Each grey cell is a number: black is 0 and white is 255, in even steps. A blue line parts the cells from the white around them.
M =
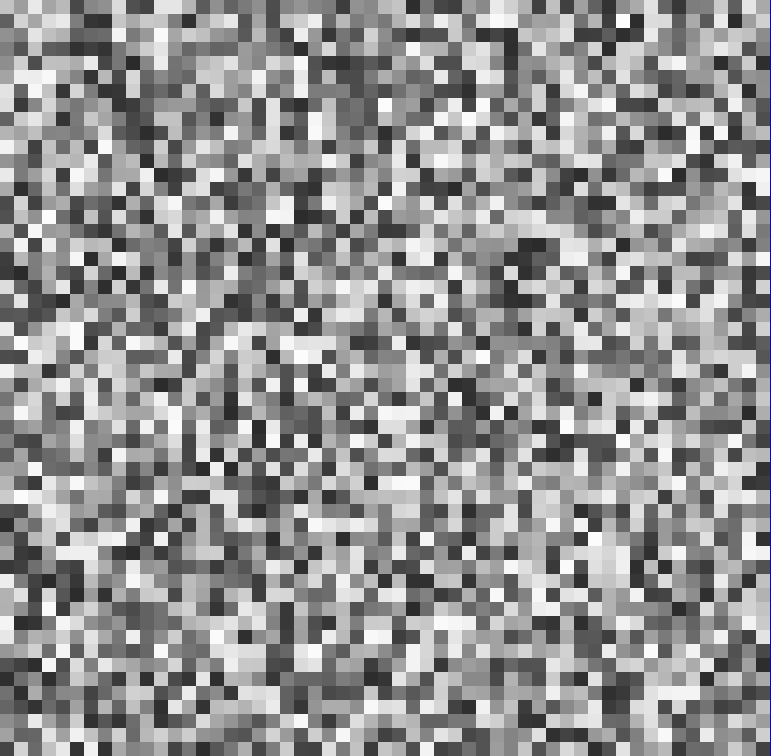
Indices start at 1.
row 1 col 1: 195
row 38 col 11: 54
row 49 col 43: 227
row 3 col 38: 198
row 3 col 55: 140
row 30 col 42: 126
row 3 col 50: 141
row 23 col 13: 121
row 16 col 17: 160
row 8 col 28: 252
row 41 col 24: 222
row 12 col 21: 188
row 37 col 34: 47
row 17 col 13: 230
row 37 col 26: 79
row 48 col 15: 166
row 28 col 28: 140
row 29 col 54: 121
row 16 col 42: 96
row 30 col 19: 183
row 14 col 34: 162
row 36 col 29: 187
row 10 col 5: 134
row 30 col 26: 236
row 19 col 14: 147
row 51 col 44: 59
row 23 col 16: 84
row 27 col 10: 131
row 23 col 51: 224
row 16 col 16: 240
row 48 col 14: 98
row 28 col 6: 158
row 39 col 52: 80
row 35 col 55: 59
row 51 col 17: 196
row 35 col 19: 64
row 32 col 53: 246
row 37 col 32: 71
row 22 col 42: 102
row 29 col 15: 83

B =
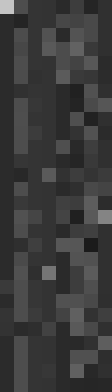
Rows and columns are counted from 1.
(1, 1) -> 197
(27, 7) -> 40
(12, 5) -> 42
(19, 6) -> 83
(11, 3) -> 52
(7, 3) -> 52
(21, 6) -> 61
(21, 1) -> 58
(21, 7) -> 79
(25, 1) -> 43
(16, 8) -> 132
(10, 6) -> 51
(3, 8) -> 48
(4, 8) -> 48
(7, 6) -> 33
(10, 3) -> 60
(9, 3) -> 52
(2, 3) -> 52
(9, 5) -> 42
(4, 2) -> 71
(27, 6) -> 96
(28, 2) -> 77
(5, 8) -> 43
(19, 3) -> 52
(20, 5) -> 42
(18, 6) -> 86
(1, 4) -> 51
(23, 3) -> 59
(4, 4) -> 89
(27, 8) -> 48
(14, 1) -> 43
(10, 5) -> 42
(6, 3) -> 49
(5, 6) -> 67
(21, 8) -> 48
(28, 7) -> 38
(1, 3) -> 52
